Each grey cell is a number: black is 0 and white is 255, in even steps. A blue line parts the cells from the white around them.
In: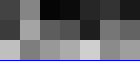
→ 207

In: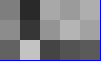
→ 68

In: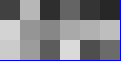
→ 218

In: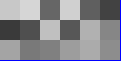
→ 157

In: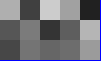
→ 102

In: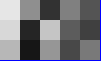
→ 150

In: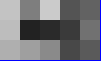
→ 138

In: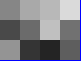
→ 52
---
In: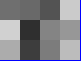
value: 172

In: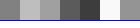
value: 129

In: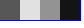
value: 87

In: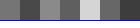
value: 117

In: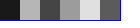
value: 25

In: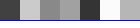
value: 65
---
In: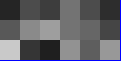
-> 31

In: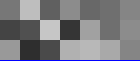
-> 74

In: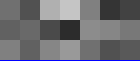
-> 134

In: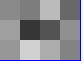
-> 173

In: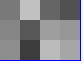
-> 186

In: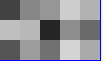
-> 113

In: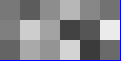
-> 148
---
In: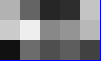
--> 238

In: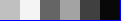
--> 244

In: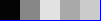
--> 226

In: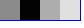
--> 224

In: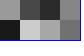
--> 204

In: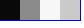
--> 247

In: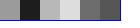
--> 221
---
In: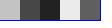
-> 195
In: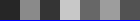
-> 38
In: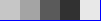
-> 198
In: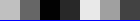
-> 192
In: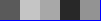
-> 90
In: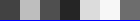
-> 66
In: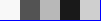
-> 248
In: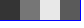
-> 52
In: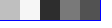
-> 191
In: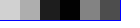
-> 209
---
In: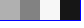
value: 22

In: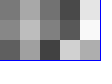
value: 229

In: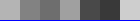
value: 206

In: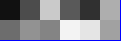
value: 174

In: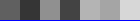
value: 215

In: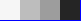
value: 37
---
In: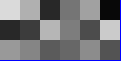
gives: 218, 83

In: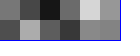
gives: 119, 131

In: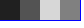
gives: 32, 128

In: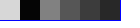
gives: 215, 40

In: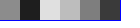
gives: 140, 58

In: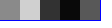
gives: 138, 88
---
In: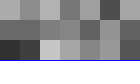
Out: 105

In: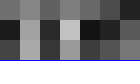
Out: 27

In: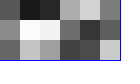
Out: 139

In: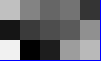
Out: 21

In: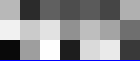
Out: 241

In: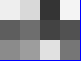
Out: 94
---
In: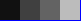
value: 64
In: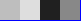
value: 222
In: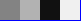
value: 178
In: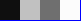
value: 193
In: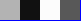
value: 17
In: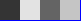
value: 227
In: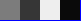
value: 54
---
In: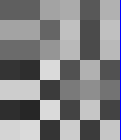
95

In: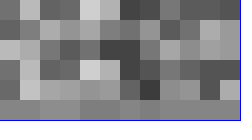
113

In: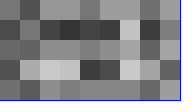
118

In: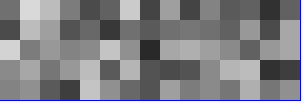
112

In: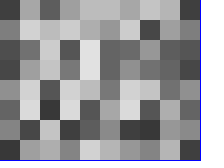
63

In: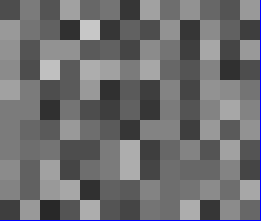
77
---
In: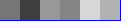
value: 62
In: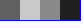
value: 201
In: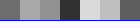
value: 168
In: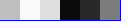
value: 249
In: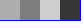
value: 125
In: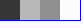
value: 185
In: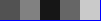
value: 129
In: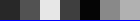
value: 82
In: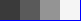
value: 90
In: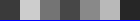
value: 205
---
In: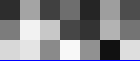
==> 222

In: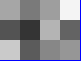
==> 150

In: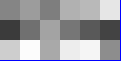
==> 141

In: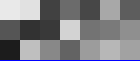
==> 162

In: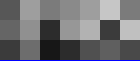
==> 73

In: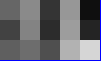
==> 214

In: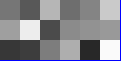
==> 250

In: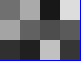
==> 54
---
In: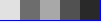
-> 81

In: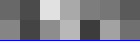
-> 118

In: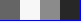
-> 139

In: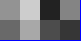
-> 34

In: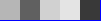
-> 228

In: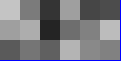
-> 70
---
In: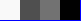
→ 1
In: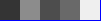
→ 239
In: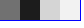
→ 242
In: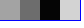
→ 211
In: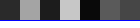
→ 70
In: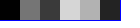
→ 35
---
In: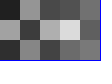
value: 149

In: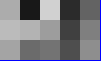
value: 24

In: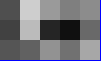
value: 206

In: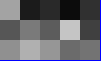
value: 27

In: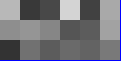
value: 57

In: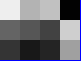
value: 179

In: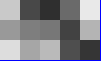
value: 72

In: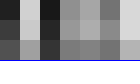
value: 209
